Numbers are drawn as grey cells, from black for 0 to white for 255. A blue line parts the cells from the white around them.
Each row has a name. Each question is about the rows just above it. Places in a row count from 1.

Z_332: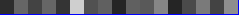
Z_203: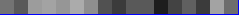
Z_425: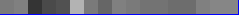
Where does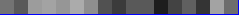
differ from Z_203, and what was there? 15, [59]
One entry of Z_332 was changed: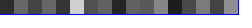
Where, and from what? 13, [37]
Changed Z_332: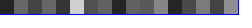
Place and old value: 1, [45]
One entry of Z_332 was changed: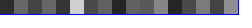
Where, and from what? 7, [81]
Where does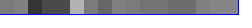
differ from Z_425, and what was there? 5, [81]
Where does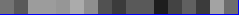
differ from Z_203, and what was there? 4, [163]
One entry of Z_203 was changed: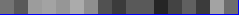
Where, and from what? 12, [29]

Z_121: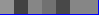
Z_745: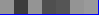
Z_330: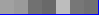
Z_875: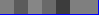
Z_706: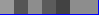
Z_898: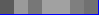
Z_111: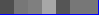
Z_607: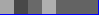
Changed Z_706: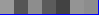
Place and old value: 6, [141]
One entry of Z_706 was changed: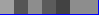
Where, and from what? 1, [154]
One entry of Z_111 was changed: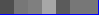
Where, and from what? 5, [85]
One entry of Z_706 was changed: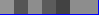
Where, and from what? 1, [154]
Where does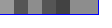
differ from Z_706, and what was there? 4, [91]
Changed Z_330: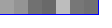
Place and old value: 2, [154]

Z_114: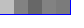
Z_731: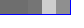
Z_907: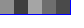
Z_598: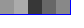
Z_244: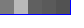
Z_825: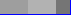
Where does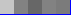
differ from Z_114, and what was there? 1, [192]
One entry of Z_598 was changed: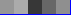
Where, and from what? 5, [136]
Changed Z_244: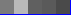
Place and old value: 5, [82]
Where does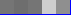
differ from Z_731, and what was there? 1, [110]
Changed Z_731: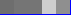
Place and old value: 2, [110]

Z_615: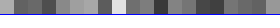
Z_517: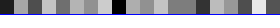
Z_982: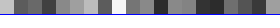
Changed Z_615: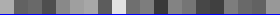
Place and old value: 17, [117]
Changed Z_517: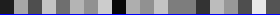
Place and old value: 9, [0]

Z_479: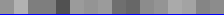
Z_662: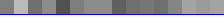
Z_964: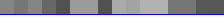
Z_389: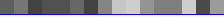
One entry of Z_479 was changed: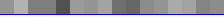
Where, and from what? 8, [155]
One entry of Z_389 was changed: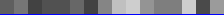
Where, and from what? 9, [198]
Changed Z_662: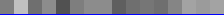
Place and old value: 2, [186]
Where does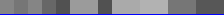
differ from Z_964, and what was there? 10, [163]
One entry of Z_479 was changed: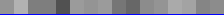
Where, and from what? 9, [111]
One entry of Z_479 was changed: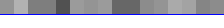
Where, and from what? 9, [111]
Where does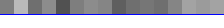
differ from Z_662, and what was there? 8, [140]

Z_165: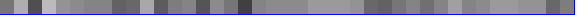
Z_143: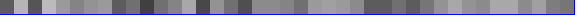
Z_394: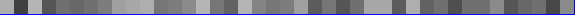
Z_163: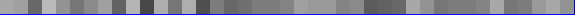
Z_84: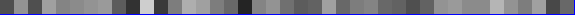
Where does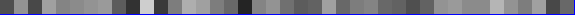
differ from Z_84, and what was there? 3, [79]
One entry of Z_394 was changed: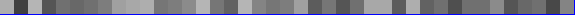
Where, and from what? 41, [139]
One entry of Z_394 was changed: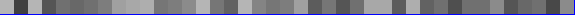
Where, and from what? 1, [174]
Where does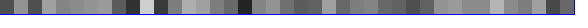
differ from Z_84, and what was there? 37, [147]
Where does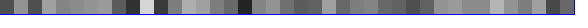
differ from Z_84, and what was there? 11, [206]
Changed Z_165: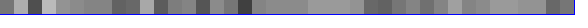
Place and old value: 41, [125]
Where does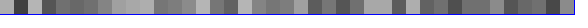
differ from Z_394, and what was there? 8, [125]

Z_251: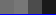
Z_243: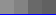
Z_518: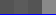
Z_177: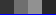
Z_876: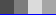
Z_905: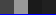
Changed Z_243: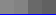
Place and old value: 1, [145]
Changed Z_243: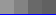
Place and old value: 1, [145]

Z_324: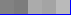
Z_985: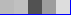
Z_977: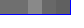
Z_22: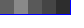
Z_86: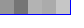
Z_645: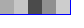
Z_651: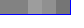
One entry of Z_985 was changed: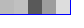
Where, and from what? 3, [82]
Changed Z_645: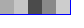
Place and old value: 4, [144]
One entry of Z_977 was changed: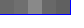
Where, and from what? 1, [111]

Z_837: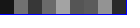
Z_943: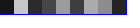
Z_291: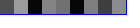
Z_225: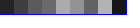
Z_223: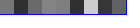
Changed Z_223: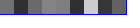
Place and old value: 1, [119]
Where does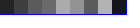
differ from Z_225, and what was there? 7, [98]
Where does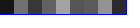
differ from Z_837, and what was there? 4, [106]
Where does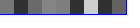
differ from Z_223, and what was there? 8, [55]
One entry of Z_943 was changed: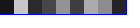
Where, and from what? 5, [155]
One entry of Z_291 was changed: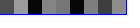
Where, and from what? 5, [113]
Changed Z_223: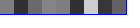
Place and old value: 1, [119]

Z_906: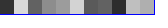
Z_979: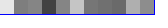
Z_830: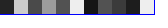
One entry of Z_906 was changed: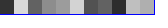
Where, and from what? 7, [90]
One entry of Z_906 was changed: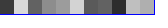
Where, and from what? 1, [51]

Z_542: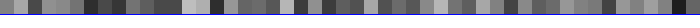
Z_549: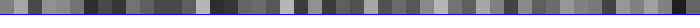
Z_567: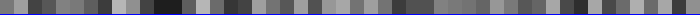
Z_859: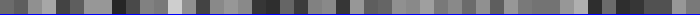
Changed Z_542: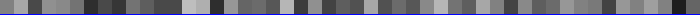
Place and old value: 24, [60]
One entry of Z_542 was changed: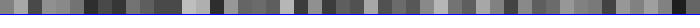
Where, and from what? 20, [87]
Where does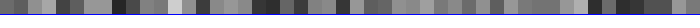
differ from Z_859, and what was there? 15, [67]
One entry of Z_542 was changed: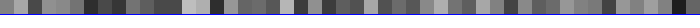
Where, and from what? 32, [182]

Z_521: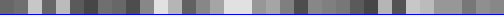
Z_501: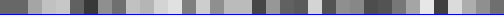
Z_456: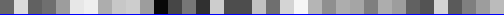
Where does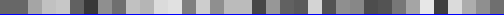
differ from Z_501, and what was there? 12, [212]
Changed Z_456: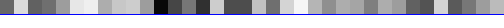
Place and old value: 34, [127]

